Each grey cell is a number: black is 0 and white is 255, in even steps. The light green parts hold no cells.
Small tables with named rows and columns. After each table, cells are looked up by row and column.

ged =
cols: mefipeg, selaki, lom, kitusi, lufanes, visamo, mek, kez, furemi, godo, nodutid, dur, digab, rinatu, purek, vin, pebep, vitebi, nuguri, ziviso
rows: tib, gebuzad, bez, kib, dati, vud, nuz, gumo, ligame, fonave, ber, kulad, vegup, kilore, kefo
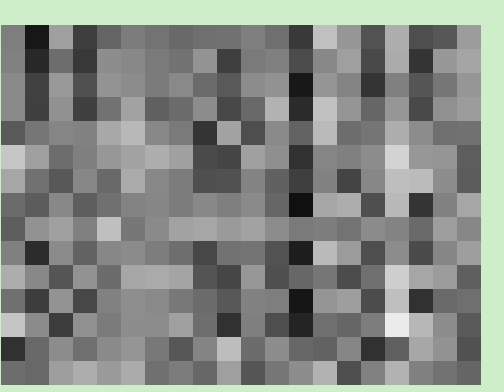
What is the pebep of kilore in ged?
96
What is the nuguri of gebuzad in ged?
152
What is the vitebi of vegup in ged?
183
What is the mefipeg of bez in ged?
138
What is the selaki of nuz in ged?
113
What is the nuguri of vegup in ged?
140
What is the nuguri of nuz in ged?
141
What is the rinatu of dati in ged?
186
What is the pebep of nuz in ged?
190
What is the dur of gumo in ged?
102
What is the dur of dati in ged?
138
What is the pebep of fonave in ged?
140
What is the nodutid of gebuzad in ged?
122
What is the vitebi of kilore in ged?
167
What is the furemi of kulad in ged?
107
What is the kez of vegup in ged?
160
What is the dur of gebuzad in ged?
128
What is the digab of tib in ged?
57
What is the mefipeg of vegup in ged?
197
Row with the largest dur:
kib

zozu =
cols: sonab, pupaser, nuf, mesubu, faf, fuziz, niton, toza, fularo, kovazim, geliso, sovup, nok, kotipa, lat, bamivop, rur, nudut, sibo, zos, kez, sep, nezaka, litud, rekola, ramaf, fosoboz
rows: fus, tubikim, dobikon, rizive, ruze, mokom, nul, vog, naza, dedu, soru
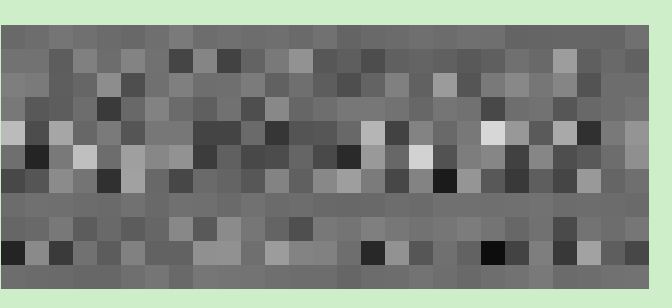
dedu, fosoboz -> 71
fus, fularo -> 109
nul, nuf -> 139
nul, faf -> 48
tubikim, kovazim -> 66
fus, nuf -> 117
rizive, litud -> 86
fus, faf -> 107
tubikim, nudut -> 100
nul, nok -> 96
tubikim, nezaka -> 105
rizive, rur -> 114

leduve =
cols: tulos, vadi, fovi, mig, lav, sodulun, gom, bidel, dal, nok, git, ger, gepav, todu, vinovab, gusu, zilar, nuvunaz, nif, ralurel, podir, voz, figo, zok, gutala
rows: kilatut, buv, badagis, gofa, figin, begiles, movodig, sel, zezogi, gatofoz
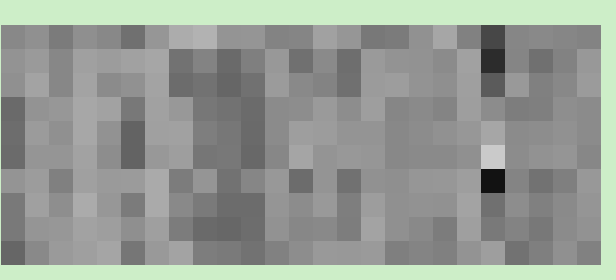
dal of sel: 122
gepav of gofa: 141
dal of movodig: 149
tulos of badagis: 144
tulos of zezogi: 121
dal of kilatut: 178
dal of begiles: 118
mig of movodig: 160
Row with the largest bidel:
kilatut

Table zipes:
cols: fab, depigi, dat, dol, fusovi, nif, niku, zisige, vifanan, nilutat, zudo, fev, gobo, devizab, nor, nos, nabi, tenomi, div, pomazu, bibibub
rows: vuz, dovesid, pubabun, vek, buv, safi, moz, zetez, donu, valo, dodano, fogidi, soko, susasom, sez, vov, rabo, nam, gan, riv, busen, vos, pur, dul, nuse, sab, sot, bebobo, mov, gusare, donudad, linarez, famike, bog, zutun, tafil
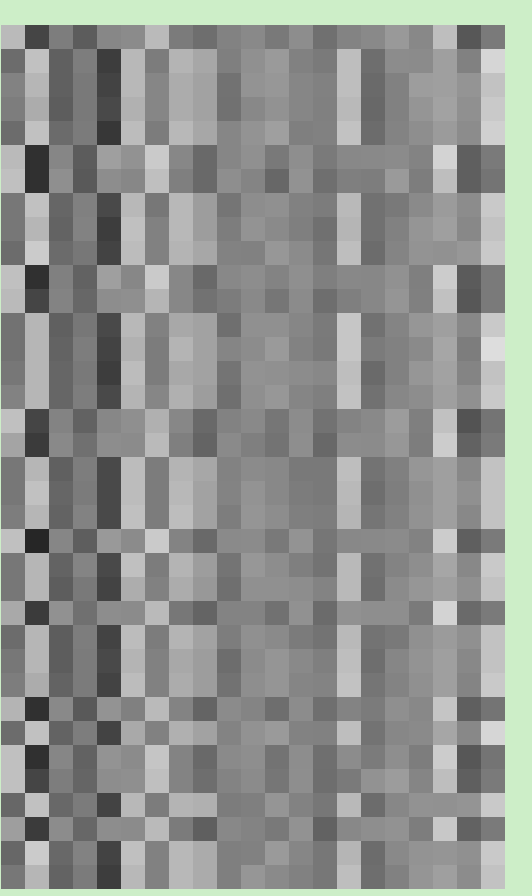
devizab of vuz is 112
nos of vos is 137
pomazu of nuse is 106
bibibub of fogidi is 122
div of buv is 155
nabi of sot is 134
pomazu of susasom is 125
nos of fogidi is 135
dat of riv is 102

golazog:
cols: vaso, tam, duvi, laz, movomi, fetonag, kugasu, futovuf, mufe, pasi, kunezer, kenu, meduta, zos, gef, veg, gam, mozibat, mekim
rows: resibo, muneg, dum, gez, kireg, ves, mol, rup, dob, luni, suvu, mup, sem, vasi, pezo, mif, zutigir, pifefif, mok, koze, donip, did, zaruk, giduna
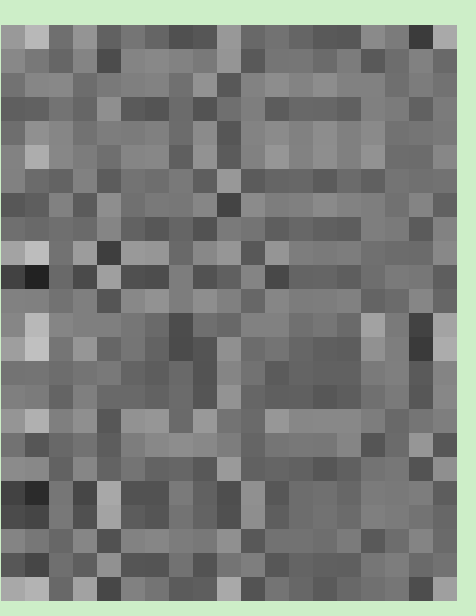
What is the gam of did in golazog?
109
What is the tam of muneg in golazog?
120
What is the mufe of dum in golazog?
146
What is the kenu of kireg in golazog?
139
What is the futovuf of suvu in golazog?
125
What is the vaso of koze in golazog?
66
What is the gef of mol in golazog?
107
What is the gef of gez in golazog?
96
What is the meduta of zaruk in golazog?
100
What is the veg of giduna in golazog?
112
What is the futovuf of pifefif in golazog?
141
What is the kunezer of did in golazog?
88
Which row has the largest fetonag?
luni

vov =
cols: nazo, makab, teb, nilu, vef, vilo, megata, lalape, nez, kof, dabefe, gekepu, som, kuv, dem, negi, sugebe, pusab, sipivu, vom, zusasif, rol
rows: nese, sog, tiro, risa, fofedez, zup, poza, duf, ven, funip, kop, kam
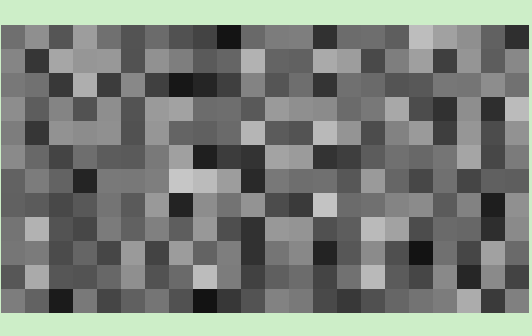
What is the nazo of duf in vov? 97
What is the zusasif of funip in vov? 161
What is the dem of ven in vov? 93
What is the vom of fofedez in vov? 150
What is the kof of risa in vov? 110
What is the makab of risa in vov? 93
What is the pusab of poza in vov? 71
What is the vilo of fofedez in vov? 81
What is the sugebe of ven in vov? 162

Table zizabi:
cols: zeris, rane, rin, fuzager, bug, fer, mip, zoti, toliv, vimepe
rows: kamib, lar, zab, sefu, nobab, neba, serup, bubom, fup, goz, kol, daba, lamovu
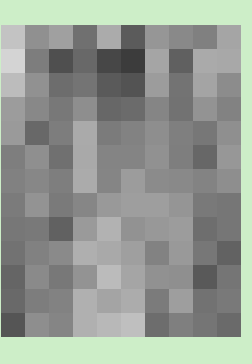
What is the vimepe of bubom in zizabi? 118
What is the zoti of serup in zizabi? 137
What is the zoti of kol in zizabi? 143
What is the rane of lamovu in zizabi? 142
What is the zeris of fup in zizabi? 119
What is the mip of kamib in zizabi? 150
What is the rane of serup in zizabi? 135
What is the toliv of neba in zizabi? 103
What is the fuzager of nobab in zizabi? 170
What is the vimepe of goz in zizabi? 98
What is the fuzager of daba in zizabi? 176
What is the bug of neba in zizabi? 132
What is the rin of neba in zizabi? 112
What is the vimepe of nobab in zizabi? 143
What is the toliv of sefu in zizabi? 147
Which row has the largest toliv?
lar

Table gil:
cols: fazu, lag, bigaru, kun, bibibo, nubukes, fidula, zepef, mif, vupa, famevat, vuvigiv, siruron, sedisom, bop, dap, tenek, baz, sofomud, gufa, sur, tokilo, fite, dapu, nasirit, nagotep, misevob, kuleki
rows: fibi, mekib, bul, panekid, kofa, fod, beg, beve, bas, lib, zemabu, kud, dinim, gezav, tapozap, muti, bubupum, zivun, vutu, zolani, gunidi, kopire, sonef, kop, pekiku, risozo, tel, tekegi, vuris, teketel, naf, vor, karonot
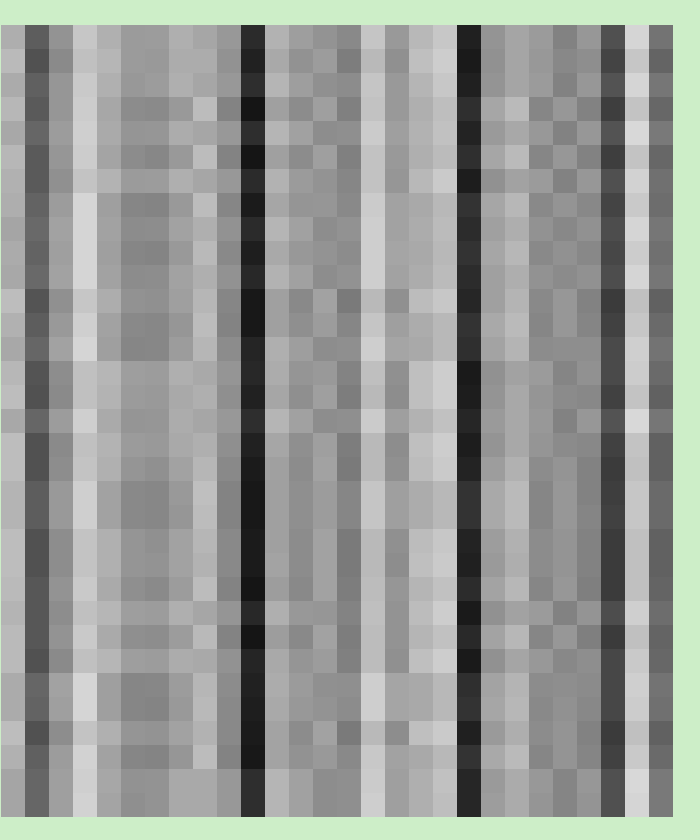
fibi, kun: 198
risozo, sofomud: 193
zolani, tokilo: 186
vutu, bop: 122
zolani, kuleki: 106
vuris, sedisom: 147
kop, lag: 87
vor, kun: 207
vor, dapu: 133
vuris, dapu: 145
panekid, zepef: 153
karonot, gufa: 38
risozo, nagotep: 59
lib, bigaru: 159
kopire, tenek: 144
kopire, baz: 188
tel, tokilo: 165
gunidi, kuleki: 106

